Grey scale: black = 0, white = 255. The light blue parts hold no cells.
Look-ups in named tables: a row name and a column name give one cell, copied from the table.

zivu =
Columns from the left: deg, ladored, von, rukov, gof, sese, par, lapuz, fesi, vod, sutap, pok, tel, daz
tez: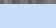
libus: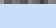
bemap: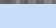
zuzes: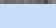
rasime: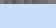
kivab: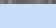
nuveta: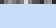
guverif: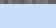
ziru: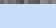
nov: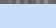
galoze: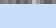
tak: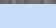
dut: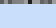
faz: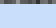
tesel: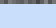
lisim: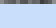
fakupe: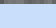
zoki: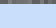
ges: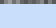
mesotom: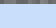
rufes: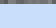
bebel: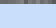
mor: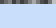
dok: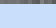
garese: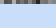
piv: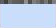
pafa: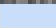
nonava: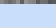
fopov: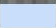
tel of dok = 111
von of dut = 88
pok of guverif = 119
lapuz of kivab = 109
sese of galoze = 122
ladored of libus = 98
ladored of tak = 113
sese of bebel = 128
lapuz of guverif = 122
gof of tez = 103
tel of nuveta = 153
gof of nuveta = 99
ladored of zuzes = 107
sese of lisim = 86
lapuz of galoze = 124
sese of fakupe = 121
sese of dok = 107

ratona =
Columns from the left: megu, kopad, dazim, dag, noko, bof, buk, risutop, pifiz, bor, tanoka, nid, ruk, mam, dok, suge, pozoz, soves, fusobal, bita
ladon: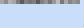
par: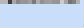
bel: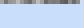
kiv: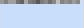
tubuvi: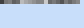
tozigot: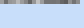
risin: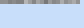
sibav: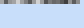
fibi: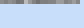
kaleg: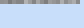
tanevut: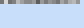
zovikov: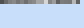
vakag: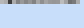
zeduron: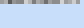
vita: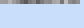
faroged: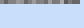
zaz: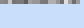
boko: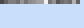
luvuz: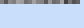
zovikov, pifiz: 137
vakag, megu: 183
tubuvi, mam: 120
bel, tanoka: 159
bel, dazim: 149
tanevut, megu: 119
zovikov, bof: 130
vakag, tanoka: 143
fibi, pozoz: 131
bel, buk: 127
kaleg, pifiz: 132
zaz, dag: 116
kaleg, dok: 141
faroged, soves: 123
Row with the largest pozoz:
zaz

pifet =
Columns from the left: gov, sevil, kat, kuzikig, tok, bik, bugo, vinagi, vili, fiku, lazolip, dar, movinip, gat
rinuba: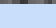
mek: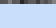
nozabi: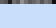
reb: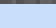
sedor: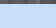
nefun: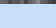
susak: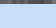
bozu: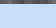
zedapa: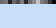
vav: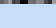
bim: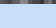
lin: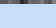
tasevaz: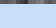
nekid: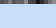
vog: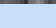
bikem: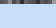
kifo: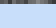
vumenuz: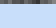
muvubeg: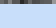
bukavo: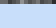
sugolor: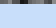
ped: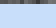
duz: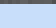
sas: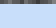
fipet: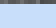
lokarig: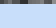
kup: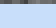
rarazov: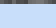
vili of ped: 83
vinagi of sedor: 97
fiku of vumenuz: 54
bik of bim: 133
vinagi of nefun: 96
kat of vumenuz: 115
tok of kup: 105
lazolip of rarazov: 117
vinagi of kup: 106
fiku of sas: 60
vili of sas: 79
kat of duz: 85
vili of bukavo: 97
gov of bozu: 95
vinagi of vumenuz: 88
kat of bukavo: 62
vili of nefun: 112

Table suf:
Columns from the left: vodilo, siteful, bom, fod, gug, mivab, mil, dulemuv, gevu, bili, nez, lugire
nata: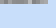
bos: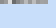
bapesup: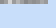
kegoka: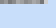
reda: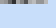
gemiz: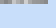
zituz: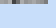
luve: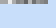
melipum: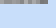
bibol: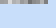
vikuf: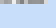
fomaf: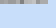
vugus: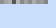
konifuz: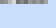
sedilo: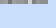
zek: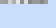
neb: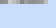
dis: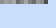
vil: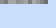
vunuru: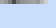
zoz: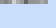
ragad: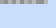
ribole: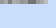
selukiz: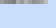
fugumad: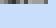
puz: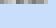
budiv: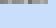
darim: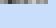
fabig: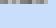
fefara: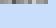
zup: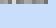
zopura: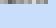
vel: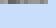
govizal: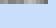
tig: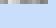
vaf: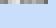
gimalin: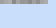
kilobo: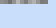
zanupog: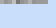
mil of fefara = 172
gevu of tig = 170
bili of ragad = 148
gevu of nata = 131
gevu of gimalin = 160
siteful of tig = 149
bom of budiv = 171
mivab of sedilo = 152
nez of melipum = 120
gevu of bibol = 139
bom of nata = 161
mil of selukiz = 178
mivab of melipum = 135
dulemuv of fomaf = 186
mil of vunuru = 150
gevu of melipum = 167
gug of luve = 132
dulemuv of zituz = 156
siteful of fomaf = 166
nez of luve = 137

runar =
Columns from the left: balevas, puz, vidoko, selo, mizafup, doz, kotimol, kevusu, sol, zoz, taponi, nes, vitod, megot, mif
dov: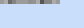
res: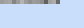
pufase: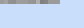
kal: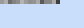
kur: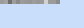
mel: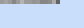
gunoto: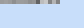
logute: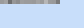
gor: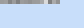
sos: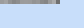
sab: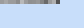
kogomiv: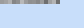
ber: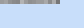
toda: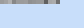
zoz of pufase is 175
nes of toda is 96
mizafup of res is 155
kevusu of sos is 155
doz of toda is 155
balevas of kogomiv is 156
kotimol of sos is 156
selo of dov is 132
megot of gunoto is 179
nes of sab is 106
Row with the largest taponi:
gunoto

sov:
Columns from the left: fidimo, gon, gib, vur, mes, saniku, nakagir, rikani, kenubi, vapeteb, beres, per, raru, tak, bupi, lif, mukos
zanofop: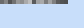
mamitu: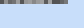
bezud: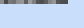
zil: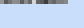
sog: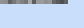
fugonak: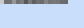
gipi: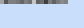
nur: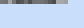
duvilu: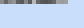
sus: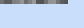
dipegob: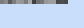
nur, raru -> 90
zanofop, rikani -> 190
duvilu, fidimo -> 139
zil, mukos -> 135
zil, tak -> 103
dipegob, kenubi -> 64
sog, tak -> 104
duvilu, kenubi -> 183
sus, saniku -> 148
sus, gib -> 93
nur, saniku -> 86
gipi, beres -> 109
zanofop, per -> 125
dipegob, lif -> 78
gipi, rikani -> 113
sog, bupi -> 90
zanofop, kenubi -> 90
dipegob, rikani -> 168
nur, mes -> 78

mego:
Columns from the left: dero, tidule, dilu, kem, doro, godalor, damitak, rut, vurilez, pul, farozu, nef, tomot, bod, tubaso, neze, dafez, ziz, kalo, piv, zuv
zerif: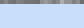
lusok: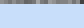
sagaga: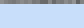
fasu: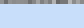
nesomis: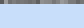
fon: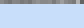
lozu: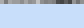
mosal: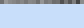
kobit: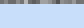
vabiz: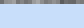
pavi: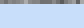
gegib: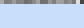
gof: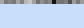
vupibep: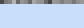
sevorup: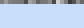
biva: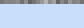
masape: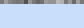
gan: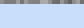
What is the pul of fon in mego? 144
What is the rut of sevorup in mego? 161
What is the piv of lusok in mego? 140
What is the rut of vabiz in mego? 124
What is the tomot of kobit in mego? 146
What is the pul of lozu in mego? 194
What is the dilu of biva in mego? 130
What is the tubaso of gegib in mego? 161
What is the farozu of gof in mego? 142
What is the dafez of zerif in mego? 148
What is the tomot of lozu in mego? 136
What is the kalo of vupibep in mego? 119
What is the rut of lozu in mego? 143
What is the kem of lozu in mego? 155
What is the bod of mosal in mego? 109
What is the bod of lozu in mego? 127
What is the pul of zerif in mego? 112
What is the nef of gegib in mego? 114
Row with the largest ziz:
fasu

